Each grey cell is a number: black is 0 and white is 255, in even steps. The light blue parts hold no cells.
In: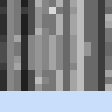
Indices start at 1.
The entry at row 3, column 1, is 45
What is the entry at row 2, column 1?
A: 61
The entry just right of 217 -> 119
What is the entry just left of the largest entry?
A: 134
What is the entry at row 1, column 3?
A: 119
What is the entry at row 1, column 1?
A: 45
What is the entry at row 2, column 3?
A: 119
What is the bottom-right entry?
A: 177
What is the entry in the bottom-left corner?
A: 45
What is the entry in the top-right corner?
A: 119
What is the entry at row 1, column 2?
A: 134
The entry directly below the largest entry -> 119
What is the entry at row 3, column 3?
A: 119
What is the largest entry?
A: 217

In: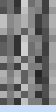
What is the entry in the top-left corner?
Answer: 95
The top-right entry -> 177
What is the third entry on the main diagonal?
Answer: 153
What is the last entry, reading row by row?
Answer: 137
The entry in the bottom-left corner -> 79
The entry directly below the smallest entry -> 50
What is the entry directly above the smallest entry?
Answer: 125
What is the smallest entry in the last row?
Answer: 50
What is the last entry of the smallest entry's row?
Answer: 165
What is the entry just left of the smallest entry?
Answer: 137
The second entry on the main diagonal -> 111
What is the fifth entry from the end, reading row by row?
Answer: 192
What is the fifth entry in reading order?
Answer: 111
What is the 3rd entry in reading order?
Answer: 50
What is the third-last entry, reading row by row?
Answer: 125
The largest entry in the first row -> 208
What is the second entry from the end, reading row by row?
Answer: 63
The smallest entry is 37

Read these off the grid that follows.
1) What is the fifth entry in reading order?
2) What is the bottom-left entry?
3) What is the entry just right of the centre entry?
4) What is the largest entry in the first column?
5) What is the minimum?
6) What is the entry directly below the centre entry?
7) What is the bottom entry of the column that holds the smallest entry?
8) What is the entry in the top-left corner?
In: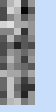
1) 150
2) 120
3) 104
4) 211
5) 6
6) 134
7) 120
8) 104

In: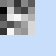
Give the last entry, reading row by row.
216
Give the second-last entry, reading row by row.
149
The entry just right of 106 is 79
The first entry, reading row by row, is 122
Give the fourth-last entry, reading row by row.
246
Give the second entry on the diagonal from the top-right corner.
65
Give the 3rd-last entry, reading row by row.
161

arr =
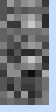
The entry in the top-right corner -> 57
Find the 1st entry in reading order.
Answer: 85
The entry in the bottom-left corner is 98
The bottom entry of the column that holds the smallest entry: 69
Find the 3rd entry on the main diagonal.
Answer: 126
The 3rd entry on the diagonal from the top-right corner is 169
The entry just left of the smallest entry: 43
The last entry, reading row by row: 126
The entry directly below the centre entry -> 156
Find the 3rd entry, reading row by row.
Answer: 112
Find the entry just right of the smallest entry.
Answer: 57
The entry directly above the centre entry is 126
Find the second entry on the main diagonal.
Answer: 69
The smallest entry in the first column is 57
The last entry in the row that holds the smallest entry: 169
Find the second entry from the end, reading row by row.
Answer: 112
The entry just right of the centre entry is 43
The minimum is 14

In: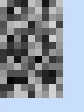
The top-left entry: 193
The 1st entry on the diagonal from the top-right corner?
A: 193
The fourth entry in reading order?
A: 36
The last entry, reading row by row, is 150
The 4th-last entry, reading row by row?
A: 178
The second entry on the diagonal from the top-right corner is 193
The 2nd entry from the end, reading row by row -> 209
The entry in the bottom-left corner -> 81
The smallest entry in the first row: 20
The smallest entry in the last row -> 52
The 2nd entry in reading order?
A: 94
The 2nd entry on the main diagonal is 20

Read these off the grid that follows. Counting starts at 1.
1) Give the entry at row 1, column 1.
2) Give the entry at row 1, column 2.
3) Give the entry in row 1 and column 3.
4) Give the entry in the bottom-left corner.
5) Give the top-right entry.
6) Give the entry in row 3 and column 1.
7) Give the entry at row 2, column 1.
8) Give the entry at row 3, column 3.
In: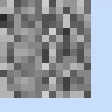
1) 150
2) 191
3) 81
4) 179
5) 110
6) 40
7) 179
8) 150

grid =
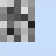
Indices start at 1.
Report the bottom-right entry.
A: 109
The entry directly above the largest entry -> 180
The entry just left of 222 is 95
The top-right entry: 152
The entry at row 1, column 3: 95
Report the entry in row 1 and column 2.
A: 196
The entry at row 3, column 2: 95
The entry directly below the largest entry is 64
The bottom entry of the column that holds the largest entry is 196
